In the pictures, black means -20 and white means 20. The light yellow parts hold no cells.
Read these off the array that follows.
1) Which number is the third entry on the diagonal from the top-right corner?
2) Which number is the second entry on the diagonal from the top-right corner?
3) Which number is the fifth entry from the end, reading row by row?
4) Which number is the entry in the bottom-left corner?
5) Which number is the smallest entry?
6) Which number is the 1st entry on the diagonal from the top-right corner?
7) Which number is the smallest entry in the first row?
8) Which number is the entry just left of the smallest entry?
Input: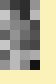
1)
1
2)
-13
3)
7
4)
3
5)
-17
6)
3
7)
-13
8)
1

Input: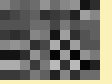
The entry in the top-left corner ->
1
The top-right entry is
-13
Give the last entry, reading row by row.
-3
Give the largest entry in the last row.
1
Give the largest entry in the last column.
1
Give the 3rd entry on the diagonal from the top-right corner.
-7
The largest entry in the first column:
7
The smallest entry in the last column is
-15
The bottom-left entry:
-11
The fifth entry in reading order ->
3
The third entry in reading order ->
-5

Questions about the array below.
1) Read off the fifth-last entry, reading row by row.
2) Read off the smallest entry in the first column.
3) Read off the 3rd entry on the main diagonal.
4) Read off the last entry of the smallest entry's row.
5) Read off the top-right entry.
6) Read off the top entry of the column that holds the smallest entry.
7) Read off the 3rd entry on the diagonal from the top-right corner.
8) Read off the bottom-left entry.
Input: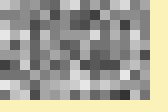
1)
0
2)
-10
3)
2
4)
-2
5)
6
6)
14
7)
-10
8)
-2

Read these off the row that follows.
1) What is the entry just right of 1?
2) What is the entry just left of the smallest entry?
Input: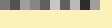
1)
-5
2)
9

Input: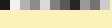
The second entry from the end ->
-2
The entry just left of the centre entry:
14
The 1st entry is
-16
